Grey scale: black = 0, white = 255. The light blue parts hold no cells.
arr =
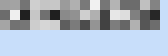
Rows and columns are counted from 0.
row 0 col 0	160
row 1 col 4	112
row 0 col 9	241
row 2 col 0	165
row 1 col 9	176
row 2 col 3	205
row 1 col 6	138
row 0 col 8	121
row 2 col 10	66
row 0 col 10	118
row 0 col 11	180
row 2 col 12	102
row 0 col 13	108
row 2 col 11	125

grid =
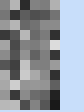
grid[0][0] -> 133
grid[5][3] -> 98
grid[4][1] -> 74
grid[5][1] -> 83
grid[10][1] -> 187
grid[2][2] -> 104
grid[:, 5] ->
[177, 115, 139, 48, 220, 54, 155, 48, 96, 34, 25]
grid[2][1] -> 181
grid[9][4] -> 100
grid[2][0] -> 153
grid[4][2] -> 129
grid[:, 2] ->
[43, 93, 104, 183, 129, 146, 194, 202, 149, 139, 77]
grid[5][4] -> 127
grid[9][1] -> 57
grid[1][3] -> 79
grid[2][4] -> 138

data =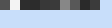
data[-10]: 81
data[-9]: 243
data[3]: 44
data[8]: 42

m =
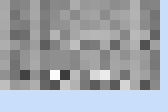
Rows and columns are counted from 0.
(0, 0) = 167
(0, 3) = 166
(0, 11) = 141
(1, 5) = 141
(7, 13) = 173
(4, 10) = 169
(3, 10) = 180
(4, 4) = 94
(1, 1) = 115
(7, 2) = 66
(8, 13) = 169
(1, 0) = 170
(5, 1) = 120
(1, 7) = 138
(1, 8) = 160
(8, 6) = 198
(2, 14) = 139
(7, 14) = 161
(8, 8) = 120
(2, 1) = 129
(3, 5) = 180
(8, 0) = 190
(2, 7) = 165
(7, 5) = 251
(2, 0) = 169
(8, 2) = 158
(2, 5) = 144
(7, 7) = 187
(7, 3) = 145
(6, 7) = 135
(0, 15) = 132
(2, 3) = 160
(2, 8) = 149
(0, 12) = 146

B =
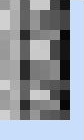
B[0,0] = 152
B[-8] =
[154, 180, 96, 203, 198, 69, 20]
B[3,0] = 159
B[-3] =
[153, 180, 96, 205, 198, 70, 20]
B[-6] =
[163, 167, 42, 123, 128, 137, 10]
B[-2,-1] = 7
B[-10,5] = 86
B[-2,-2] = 139
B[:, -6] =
[179, 173, 174, 167, 180, 179, 167, 167, 173, 180, 168, 174]
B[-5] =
[163, 167, 42, 122, 126, 137, 10]
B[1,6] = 69
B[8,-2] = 86
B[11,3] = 150
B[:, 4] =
[201, 94, 94, 132, 198, 201, 128, 126, 94, 198, 133, 94]
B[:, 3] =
[201, 146, 149, 124, 203, 201, 123, 122, 145, 205, 126, 150]
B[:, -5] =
[95, 98, 95, 41, 96, 96, 42, 42, 99, 96, 42, 95]
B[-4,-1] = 70
